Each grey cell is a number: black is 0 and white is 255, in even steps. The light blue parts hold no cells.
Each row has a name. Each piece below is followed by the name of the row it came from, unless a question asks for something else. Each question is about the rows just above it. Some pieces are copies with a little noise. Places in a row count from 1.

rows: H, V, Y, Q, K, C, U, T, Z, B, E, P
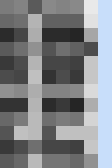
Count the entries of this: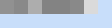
7
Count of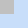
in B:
4
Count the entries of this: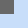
1

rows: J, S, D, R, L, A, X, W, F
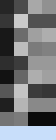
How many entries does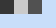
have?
3
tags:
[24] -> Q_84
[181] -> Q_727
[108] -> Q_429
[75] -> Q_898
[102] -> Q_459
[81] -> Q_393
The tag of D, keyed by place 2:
Q_429
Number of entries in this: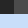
2

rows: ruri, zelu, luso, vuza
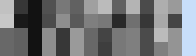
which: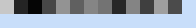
zelu
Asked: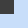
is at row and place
vuza, 8
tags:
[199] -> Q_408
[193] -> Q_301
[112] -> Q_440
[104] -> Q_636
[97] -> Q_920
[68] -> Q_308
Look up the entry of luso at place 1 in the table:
Q_636

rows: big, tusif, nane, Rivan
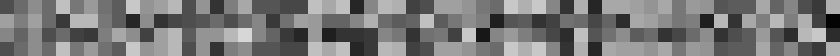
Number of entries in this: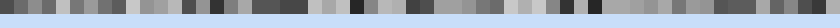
60
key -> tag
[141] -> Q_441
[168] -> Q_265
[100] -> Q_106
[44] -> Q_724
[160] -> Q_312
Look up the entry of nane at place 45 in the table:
Q_441
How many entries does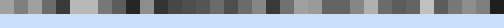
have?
36
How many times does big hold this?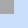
6
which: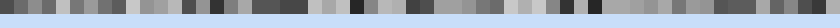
big

